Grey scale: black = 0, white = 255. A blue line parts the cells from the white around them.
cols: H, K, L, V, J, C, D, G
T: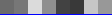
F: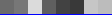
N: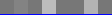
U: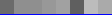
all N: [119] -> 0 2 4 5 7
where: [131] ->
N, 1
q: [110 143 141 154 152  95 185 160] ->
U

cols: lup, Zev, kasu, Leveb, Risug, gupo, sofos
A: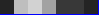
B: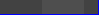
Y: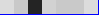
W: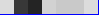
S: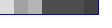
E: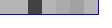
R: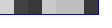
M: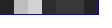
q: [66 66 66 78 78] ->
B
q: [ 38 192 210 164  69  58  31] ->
A
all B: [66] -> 0 1 2 6
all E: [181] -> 0 1 3 6
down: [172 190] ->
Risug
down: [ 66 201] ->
Zev
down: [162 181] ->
Zev

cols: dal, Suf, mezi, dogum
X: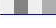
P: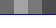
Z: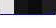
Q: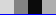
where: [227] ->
Z, 0
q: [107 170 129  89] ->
P

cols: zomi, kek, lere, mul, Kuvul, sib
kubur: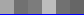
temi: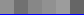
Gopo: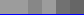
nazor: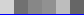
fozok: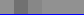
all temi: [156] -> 4
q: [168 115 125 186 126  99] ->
kubur
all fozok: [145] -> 0 3 4 5
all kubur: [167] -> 0

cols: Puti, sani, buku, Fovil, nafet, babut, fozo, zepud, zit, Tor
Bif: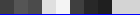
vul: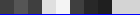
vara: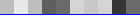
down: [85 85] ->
sani
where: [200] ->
vara, 6
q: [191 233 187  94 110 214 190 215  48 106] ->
vara

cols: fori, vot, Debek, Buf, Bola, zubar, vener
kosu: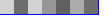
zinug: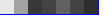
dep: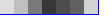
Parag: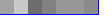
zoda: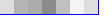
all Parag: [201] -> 1
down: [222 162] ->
fori
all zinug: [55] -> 2
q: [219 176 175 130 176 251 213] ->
zoda
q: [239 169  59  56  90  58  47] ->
zinug
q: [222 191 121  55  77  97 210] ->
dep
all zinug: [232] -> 0

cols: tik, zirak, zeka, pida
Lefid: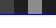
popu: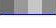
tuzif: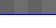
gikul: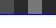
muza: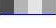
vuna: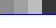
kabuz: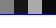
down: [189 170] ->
zeka
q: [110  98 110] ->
tuzif
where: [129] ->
kabuz, 0
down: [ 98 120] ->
zeka
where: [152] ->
popu, 1
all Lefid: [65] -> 0
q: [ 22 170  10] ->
kabuz

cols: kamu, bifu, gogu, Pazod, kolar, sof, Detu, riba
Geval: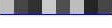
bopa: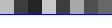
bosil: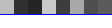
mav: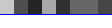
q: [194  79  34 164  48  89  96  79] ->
mav
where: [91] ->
bosil, 7

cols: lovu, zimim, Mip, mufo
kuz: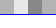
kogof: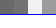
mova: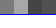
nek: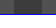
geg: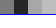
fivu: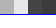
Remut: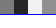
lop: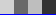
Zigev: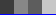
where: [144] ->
Remut, 3
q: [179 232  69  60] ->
fivu
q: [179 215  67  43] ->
fivu
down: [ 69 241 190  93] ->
Mip
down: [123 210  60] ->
lovu
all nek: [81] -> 0 3

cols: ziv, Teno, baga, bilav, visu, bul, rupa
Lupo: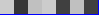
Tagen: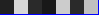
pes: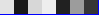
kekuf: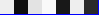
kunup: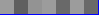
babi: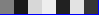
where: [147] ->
kunup, 2
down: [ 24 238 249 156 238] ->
bilav
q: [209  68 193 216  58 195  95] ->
Lupo
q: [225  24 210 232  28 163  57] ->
pes

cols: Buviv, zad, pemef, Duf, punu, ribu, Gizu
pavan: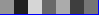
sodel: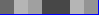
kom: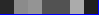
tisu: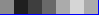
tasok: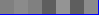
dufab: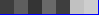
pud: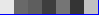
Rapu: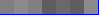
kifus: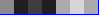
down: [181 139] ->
zad
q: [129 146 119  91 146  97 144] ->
tasok
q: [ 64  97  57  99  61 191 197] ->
dufab
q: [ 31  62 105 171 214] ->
tisu
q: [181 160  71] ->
sodel
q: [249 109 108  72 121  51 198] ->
pud

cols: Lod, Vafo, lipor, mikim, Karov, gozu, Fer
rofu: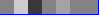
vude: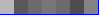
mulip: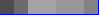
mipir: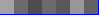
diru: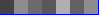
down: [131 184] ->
Lod
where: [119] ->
vude, 3
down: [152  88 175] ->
Karov
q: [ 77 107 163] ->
mulip

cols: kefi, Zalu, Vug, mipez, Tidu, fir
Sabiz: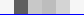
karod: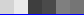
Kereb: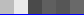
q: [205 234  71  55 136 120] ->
karod
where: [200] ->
Sabiz, 2
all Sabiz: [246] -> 0 5

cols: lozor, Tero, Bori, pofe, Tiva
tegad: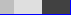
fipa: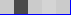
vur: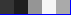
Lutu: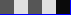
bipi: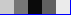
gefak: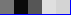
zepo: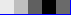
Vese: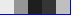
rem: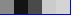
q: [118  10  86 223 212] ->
gefak
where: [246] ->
vur, 3
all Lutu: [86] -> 0 2
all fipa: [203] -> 0 2 4
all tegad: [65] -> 3 4
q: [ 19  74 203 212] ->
rem

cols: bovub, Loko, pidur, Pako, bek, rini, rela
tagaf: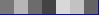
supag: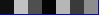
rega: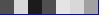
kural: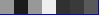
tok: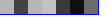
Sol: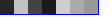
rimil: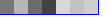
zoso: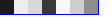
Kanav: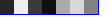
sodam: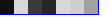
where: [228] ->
rega, 4
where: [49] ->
kural, 4
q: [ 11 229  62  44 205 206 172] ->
sodam
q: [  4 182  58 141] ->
supag
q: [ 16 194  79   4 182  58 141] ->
supag

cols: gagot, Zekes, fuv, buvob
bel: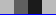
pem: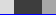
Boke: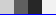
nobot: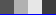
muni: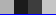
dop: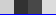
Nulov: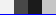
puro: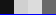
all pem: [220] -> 0
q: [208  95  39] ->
Boke
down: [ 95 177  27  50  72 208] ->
Zekes
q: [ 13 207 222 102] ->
puro
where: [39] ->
Boke, 2
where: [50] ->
dop, 1
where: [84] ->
nobot, 0

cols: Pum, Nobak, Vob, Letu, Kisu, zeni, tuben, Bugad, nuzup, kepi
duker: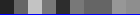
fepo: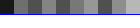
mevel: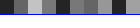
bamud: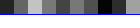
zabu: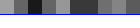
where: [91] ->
zabu, 9
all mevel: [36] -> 0 4 8
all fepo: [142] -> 8

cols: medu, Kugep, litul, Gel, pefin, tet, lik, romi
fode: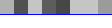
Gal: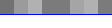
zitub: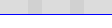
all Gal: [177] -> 2 6
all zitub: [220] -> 0 1 3 4 6 7
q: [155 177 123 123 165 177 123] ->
Gal
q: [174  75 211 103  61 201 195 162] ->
fode
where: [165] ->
Gal, 5
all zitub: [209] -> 2 5

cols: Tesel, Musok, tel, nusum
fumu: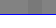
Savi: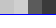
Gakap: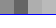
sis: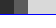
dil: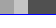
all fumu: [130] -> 0 1 3
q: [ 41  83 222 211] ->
sis
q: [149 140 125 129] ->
fumu

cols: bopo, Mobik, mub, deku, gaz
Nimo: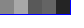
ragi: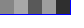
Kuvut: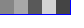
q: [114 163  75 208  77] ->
Kuvut
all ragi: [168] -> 1
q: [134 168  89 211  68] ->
Kuvut

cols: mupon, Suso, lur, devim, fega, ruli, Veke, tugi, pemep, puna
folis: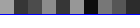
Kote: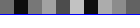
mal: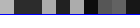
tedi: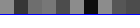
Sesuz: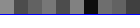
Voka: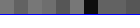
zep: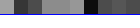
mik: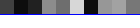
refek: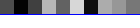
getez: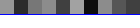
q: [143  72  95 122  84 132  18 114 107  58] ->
Sesuz
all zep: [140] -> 3 4
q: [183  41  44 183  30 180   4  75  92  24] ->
mal
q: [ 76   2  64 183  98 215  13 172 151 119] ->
refek
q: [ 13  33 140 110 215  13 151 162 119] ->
mik
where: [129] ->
Sesuz, 5

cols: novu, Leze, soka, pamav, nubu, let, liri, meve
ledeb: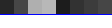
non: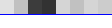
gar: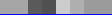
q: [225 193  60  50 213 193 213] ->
non
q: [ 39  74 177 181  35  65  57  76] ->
ledeb

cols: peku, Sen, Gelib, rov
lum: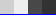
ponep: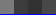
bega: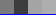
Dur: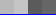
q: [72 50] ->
lum
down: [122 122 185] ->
peku
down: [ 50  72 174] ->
rov
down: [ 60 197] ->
Sen

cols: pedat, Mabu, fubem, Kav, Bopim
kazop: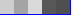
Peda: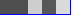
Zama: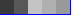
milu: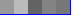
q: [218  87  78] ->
kazop
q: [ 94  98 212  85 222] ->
Peda
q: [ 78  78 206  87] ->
Peda
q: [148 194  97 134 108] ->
milu
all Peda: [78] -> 0 1
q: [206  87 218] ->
Peda

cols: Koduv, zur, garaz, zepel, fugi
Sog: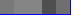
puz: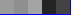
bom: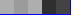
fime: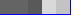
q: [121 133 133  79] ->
Sog
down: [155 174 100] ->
Koduv
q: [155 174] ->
bom
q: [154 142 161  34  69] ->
puz

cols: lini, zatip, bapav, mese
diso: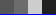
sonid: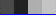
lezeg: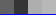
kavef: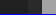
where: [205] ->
diso, 2
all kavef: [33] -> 0 1
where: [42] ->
kavef, 2

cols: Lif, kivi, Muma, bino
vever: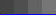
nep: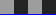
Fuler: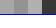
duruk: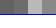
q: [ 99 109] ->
duruk
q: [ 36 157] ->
nep
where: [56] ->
Fuler, 3
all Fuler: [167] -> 0
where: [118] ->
vever, 3
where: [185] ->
duruk, 2
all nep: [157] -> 0 2

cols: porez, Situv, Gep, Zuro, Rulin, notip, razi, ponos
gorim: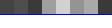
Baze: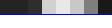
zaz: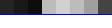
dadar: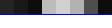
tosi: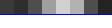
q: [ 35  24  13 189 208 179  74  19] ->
dadar
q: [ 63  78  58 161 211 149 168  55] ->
gorim
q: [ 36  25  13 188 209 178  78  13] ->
dadar
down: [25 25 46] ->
Situv

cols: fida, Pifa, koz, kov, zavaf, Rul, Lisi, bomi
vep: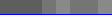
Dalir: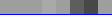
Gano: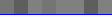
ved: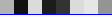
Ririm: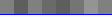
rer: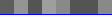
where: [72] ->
Dalir, 6
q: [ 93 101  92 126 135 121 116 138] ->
vep
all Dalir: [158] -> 0 1 2 4 7
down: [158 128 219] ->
koz
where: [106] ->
Ririm, 3
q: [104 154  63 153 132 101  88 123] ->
rer
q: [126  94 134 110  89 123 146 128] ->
Ririm

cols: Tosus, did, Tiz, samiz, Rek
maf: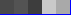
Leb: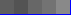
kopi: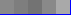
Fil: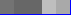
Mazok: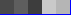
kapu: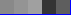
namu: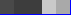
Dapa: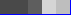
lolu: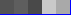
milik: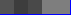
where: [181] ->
Mazok, 4
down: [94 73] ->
Tiz
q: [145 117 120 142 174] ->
kopi
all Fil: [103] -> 1 2
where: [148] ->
kapu, 1

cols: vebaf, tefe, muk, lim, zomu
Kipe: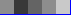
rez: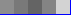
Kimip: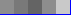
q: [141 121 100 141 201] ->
Kimip
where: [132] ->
rez, 3

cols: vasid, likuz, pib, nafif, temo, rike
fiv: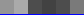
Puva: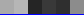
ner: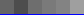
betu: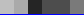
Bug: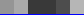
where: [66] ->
fiv, 3
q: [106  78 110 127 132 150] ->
ner
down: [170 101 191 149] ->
vasid
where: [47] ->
Puva, 4

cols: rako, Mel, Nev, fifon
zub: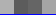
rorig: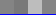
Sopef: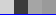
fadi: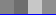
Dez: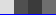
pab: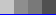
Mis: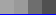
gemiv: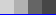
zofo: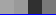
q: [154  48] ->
zofo
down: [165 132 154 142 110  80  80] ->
fifon

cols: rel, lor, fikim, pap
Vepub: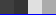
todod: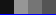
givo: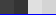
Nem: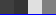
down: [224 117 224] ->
fikim
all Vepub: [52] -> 1
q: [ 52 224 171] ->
Vepub
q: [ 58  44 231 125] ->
Nem

